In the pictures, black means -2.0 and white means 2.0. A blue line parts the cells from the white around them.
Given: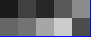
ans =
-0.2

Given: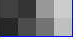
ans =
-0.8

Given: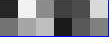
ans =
0.6

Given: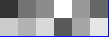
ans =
0.8

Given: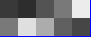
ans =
1.5

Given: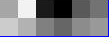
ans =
0.8
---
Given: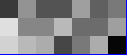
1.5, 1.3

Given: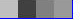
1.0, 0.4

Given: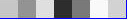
1.9, 1.5

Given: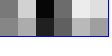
1.7, 1.5

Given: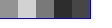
1.3, 0.3

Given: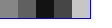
1.1, 0.1

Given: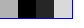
1.4, 0.8
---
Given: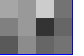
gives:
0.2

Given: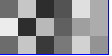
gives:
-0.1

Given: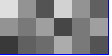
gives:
0.7

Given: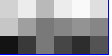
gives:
-0.9

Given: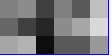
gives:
-0.6

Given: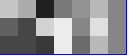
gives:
-0.3

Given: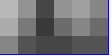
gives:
-0.9

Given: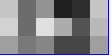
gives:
-0.9

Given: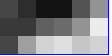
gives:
1.5
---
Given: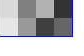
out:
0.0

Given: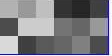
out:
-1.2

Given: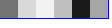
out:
1.0

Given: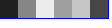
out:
0.5

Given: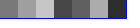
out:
-0.5

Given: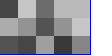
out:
-0.3

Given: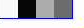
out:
-1.9

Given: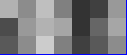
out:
-1.2
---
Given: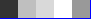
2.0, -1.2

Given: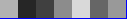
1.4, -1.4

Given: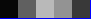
0.9, -1.9

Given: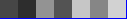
1.3, -1.3

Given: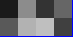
1.0, -1.6

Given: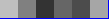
1.0, -1.2

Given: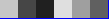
1.5, -1.5
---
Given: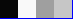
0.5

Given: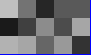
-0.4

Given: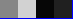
-1.9

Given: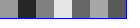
0.0

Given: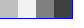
0.0

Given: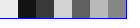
-1.1

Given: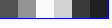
1.9

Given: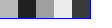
0.5
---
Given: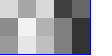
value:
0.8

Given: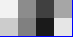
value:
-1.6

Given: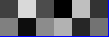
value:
0.2

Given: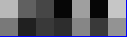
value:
-1.1

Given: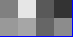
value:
-0.4

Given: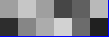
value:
0.7

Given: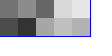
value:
0.6
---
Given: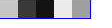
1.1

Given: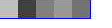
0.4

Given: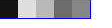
0.9

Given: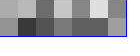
1.1

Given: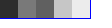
1.1

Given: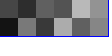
0.7
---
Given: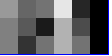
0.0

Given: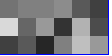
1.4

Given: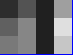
-0.5

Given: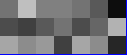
-0.8

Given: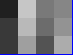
-1.1

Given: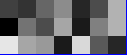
-2.0

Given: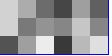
1.3
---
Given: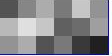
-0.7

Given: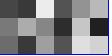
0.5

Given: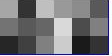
0.0

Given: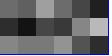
-0.1

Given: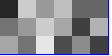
1.6

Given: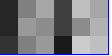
0.4

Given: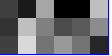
-0.2

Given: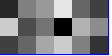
0.6
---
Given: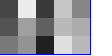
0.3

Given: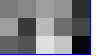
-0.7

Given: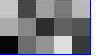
-0.3

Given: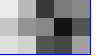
1.3

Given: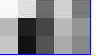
-1.7

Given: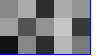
0.1
